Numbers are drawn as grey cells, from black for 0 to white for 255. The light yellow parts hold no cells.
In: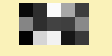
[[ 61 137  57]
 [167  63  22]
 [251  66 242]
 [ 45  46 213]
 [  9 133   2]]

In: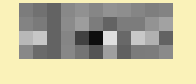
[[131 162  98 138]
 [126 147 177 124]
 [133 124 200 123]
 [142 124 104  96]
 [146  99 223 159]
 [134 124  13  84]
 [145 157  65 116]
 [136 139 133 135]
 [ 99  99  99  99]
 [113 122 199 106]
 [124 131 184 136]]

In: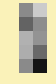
[[203 141 147 105  20]
 [138  99 177 173 138]]

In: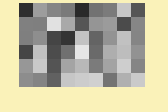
[[ 85 134 133 146 133 202]
 [199  75 193 189 206 176]
 [123 155 147 174 163 115]
 [114 149 100 106 123 208]
 [ 41  85 195 230 184 204]
 [122 169  52 112 164 198]
 [133 225  69  76  84  97]
 [157 127 142 193 201 132]
 [ 46 128 127  69 151 141]]

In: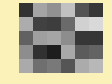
[[ 55 217  54  99 184]
 [ 83 209  55  91 171]
 [193 106 141 169  85]
 [145  61 165  29 121]
 [164  65 159  49 111]
 [ 50 172  97 141 170]]

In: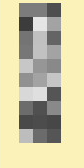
[[ 78 163 100 163 137 197  85 137  71  85]
 [124 229 192 193 150 163 223  80  76 107]
 [124  60 116 119 199 145 216 108  73 189]]
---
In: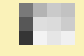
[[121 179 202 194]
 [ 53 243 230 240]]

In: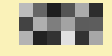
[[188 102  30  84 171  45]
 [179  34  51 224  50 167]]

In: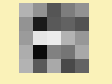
[[179 146  85 125 146]
 [155 230 236 179 151]
 [179  89 169  73  99]]

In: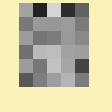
[[162  34 213  45  98]
 [156 117 124 153 137]
 [156 119 194 166  68]]

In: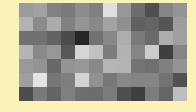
[[156 161 129 122 140 128 223 152 109  79 133 148]
 [112 113  99  75  38 114 135 173 122 106 173 160]
 [153 147 104 148 151 136 181 180 116 111 128 148]
 [ 77 122 101 128 111 109 124  79  63 124 102 190]]

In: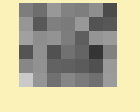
[[125 110 152 130 126 142  75]
 [160 141 147 125  94 148 154]
 [135 145  98  96  91  80 153]]
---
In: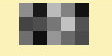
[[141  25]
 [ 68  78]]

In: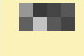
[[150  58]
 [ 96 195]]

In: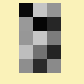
[[ 10 197]
 [153   5]]

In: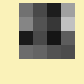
[[113  73]
 [133  83]]

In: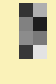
[[ 51 175]
 [129  30]]

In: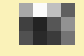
[[168 251]
 [ 64  35]]

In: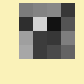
[[123 131]
 [ 46 211]]

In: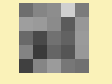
[[110 133]
 [158 154]]
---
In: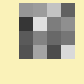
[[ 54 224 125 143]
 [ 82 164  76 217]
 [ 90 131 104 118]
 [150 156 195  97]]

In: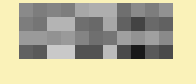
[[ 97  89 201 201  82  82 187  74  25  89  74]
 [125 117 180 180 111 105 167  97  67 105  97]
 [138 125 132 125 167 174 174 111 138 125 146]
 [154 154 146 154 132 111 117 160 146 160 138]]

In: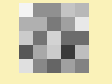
[[ 87 168 203  58 190]
 [176 176 122 160 232]
 [203 116 211 108 108]
 [224 136 101 160 130]
 [244 144 144 196 184]]

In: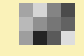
[[158  36  90 221]
 [164 213 132  75]
 [185 144 118  98]]

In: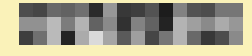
[[ 62 112 186  35 171 218 165  90 159  70 118 179 105  56  77 138]
 [ 77  70 105  98 112  42 151  56  62  83  28 130  83  77 118 118]
 [145 145 186 124 179  98 138  49 130  98  35 179 159 138 171 151]]

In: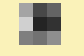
[[127 114 142]
 [164  72 100]
 [208  36  50]]

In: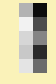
[[179  12]
 [200  42]
 [214 133]
 [228 107]
 [242  76]]
